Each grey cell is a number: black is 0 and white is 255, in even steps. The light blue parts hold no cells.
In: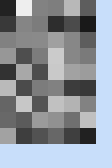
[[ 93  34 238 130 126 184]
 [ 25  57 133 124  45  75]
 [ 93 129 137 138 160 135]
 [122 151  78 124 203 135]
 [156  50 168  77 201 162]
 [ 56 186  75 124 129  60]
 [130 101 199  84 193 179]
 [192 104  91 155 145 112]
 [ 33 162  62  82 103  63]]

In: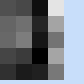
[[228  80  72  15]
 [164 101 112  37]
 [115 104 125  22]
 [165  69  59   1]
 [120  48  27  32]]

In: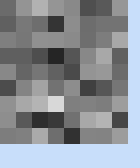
[[150 107 148 178 149 137  79  89]
 [115  96 120 110  52 141 109 115]
 [168 127 119 144 143 138 110 125]
 [ 96  95  95  78  37  85 136 168]
 [107 136 101 118  97  74 148 152]
 [118  76 132 163 114 141  64  86]
 [157 145 168 180 216 127 129 125]
 [ 70 142  89  46  57 113 168 180]
 [156 125 128 170 110  49 132 131]]

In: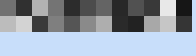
[[ 22 113  48 178 116  44  76 100  40  81  57 232]
 [ 53 188 211  58 127  85 138 174  42  34 168 198]]

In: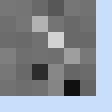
[[114 119 117 105  87 118]
 [111 111 118 178 116 105]
 [105 108 106 113 210 105]
 [120 127 111 113 111 158]
 [107 119 105  44 135 102]
 [100 114 110 113 133  16]]

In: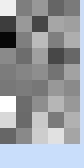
[[122 239 126 152 101]
 [159  61 153  70 166]
 [174   7 127 187 127]
 [103 138 109 160  71]
 [162 124 133 142 115]
 [138 120 124 119 152]
 [152 255 108 142 182]
 [177 216 106 201 122]
 [165 102 137 205 225]]

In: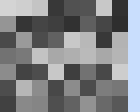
[[ 50 212 207 196  57  80  82 199]
 [ 45 149  53  68  63  50  94  70]
 [179  74 154  75  97 199 184  56]
 [181 114 121 195 168 175 185 168]
 [205 140  66  77 199  62 114  72]
 [120  77 183 141  72 140  75 125]
 [ 88  65 136 134  79  99 146 105]]
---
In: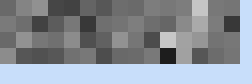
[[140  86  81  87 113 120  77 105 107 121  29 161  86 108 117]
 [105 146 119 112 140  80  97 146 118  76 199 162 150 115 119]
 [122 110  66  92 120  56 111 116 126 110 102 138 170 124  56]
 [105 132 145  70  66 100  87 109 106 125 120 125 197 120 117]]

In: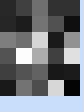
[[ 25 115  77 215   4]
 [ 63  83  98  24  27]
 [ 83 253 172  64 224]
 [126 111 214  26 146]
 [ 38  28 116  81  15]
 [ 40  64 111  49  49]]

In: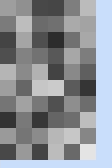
[[ 72 153  68 188 105 228]
 [154 117 139 183 199 134]
 [ 51 121  55 101 110 189]
 [117 162 120  80 142 109]
 [158 102 198 203  91  53]
 [181 138 178  67 137  95]
 [ 79 130 114  88 167 125]
 [ 68 165  79  44 113 168]
 [123 189 107 112 170 163]
 [158 144  72  70 126 187]]

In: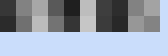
[[ 42 112 187 114  53 198  59  40 150 131]
 [ 55 130 167  89  31 189  62  45 130 163]]

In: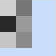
[[197 138]
 [ 41 154]
 [208 118]]

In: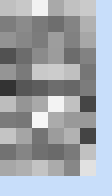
[[167 175 195 171 135 225]
 [114 133 112 106 122 193]
 [196 165 116 156 178  68]
 [123 119 246 171 153 153]
 [189 149 169 243 193  69]
 [ 51  86  93 109 103 124]
 [149 122 201 204 192 118]
 [ 81 108 139 156 108 130]
 [147 135 124 157 129 167]
 [125 139 122 110 132 177]
 [192 200 242 169 193 202]]
